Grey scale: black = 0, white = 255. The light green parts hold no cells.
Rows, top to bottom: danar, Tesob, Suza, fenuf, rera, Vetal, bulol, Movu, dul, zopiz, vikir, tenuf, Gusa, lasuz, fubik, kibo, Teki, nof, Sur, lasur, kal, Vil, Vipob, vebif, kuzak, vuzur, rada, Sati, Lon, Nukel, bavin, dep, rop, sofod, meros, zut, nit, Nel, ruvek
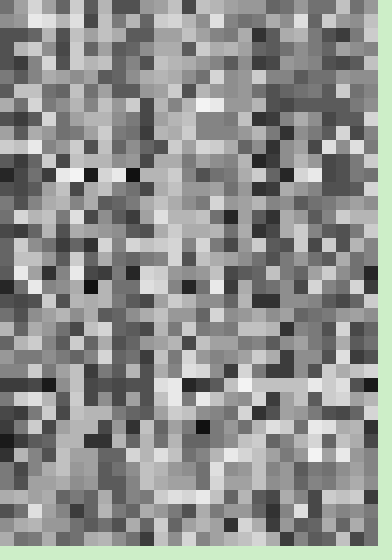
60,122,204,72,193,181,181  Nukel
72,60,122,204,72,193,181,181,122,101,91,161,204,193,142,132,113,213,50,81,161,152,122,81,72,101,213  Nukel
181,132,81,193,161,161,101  rop
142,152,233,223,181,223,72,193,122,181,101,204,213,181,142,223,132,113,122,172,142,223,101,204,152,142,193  Tesob
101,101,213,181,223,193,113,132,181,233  rop
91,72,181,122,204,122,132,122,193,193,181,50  vebif
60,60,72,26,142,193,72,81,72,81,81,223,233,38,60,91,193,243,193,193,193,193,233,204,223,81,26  Sati

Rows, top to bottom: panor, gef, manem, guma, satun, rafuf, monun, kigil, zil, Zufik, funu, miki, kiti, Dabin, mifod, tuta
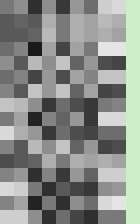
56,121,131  kigil
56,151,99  kiti
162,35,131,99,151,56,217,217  zil

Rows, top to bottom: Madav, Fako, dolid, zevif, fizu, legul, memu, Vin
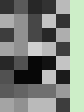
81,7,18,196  fizu
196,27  legul
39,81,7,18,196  fizu
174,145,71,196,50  Fako

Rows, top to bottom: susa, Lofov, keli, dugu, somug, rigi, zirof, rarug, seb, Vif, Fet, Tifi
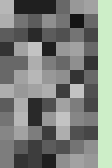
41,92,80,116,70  keli
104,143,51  somug
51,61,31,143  Tifi
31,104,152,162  susa
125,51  Tifi

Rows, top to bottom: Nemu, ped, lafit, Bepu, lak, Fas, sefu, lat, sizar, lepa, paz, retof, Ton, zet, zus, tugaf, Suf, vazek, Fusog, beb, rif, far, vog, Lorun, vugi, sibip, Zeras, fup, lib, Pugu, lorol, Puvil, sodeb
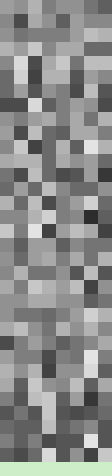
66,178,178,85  Fas
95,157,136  ped
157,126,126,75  sibip
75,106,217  sodeb
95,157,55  lib

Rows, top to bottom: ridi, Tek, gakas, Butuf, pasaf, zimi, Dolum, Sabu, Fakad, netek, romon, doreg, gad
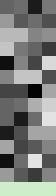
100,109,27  ridi
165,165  netek
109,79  Tek
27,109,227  Fakad
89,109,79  Tek

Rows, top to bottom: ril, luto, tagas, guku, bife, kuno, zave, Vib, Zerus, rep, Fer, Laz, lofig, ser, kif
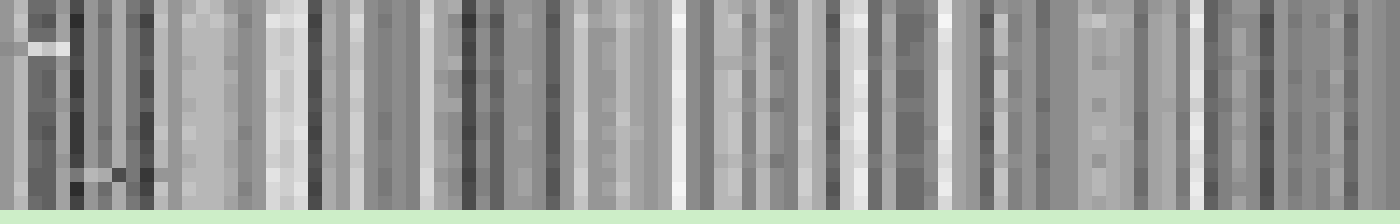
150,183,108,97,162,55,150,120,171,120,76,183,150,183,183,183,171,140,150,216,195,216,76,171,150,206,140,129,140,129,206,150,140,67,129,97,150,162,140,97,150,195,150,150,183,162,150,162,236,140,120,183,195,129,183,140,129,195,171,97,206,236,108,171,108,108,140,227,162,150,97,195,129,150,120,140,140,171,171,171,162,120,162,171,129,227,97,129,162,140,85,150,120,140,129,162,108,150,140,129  kuno
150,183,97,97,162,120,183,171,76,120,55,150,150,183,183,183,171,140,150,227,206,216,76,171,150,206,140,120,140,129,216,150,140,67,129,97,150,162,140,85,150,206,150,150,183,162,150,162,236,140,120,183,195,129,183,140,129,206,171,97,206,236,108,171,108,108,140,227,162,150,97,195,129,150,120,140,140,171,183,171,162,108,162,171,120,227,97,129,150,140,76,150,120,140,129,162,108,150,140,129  lofig
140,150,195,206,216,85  ril
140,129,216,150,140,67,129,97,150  lofig
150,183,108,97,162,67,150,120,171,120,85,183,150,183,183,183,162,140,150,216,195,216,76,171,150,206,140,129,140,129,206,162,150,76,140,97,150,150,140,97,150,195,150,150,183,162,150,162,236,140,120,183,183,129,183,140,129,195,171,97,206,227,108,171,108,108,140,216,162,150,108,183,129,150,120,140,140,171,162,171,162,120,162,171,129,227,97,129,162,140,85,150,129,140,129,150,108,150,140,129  kif

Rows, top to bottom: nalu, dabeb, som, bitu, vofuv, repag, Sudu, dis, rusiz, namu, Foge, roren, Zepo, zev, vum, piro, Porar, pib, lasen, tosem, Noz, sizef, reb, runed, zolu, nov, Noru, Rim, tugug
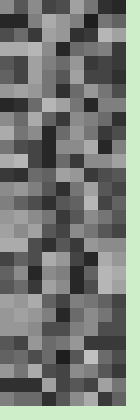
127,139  runed
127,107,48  rusiz
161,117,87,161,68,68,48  repag

